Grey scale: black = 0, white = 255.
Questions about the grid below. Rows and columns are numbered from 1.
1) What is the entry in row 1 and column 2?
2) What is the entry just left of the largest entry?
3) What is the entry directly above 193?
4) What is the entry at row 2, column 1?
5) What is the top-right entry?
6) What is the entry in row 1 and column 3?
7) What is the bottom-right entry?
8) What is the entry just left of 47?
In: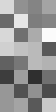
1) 145
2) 171
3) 112
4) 105
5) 164
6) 132
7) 201
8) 158
